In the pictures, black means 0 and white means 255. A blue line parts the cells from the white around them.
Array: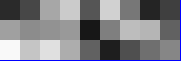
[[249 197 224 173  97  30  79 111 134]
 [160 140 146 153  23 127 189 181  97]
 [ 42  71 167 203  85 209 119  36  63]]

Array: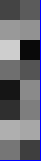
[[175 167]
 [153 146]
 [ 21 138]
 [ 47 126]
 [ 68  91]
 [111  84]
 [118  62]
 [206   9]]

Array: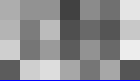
[[ 92 207 221 167 118 167  85]
 [173 146 146  65 139 112 229]
 [180 124 187  79 105  85 200]
 [207 118 154  92 146 105 237]]

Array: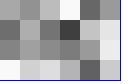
[[249 209 221 180  97 203]
 [110 174 116  63 196 229]
 [132 160 139 124 154 236]
 [168 146 188 249 103 154]]

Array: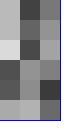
[[170 178 106]
 [ 80 147 128]
 [ 87 141  59]
 [186 100 147]
 [218  73 163]
 [186  66 120]]

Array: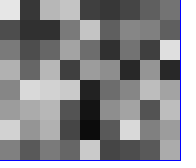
[[134 217 210 202  34 109 134 189 163]
 [156 171 183  83  20 142 163  83 189]
 [210 149 177  69  12  89 217 128 156]
 [177 102 183  63 156 142  40 149  40]
 [128  89 122 102 202  69  77  89 171]
 [122  77 102 163 109  48 115  63 223]
 [230  55 183 196  63  55  69  95 115]
 [ 77  48  48 122 196  95 134 128  95]]
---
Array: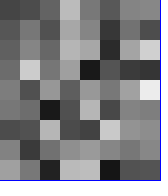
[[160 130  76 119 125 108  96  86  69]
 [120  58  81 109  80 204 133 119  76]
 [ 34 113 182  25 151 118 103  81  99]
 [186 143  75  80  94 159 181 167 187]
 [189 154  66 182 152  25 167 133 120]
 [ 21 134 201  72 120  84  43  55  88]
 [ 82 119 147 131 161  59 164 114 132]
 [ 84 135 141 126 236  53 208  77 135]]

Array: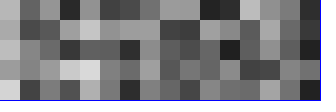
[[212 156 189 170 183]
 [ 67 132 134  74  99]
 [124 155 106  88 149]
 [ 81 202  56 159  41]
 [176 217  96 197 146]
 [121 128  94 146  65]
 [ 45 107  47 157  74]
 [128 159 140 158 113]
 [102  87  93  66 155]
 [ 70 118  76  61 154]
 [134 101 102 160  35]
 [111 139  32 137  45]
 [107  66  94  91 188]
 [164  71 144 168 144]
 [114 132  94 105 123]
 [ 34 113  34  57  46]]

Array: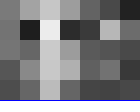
[[ 77  86 117 115 122]
 [102 137 102  30 163]
 [187 200 202 236 198]
 [101 176 156  44 157]
 [ 69  96  90  58  99]
 [ 67 114  84 183  73]
 [ 72  57  73 108  34]]

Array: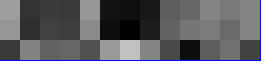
[[ 57 150 158]
 [130  47  51]
 [ 97  65  59]
 [102  63  57]
 [ 80 138 151]
 [154  14  18]
 [193   1  15]
 [134  29  23]
 [ 74  97  94]
 [ 14 117 102]
 [ 92 123 133]
 [113 105 120]
 [ 65 132 132]]

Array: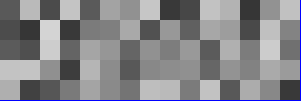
[[175 195  91  76  89]
 [ 65 196  79  54 186]
 [ 86 144 205 212  75]
 [122  61 100  57 196]
 [164 181 165 123  90]
 [138 140 150 127 163]
 [116  88 101 169 145]
 [190 136 145  81 198]
 [186 141 125 152  57]
 [123 144 153  96  71]
 [194 102  91 167 194]
 [ 88 147 176 157 179]
 [172 130 124  73  54]
 [136 170 204 192 146]
 [ 57 155 112 131 193]]

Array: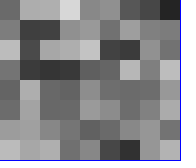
[[187 156 108 100 116 188 125 106]
 [167 160 163 174  59  74  63 173]
 [175 135 104 104  53 167  65 175]
 [112 117 105  99  57 174 144 215]
 [135  97 154 141  95 195 153 136]
 [ 71 106 140 110 101  66 113 144]
 [ 49 136 109 107 183  59 158  87]
 [150 150 129 109 127 145 128  71]
 [179 115 171 152 189 114 124  36]]
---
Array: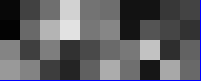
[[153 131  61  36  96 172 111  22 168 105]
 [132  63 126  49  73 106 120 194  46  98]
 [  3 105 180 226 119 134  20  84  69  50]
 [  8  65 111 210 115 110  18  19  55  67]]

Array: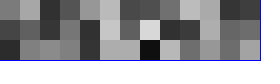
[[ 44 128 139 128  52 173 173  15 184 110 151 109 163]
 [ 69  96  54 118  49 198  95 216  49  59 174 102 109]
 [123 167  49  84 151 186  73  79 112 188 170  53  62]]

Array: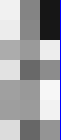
[[220 103 148]
 [158 155 242]
 [160 153 247]
 [226 105 140]
 [172 154 237]
 [236 135  23]
 [241 132  22]]

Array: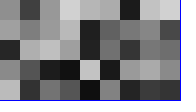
[[187  50 115  85  15 130  36  59  52]
 [138  84  28  17 195  25 154 170 138]
 [ 38 175 191 159  34 113  53 119 110]
 [160 126 154 185  31  97 120 134  72]
 [143  64 152 209 182 172  27 194 209]]

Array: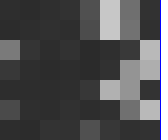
[[ 45  44  51  50  80  55  48  50]
 [ 74  47  45  49  45  48 112 185]
 [ 45  45  45  46  55 177 148  51]
 [ 56  46  44  45  43  49 148 174]
 [122  52  45  50  43  47  57 185]
 [ 44  46  48  46  76 199 114  48]
 [ 46  44  47  50  80 199 111  50]]

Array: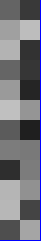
[[ 78 165]
 [183  68]
 [181 145]
 [ 46 124]
 [124 121]
 [ 91  31]
 [192 149]
 [154  37]
 [101  54]
 [179  50]
 [160 189]
 [100  57]]

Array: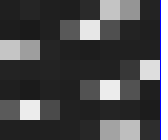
[[ 32  31  32  33  39 163 190  45]
 [ 90 236  74  33  31  36  34  28]
 [ 31  27  33  31  82 236  82  31]
 [ 35  34  35  33  34  33  55 222]
 [197 158  37  31  29  32  32  32]
 [ 29  26  32  88 231  79  35  31]
 [ 31  37  31  30  42 196 149  35]]

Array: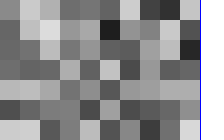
[[204 207  88 125 188  83 135  61 112 216]
 [ 79 101 124 126  75 160  76  90 103 143]
 [184 189 168 115 142  87 152 158 174 174]
 [110 100 104 174  97 194  75 152  93 102]
 [104 114 188 119 149  96  92 160 189  39]
 [102 191 220 151 168  30 147 130 201  82]
 [138 202 177 110 117  99 205  66  49 197]]
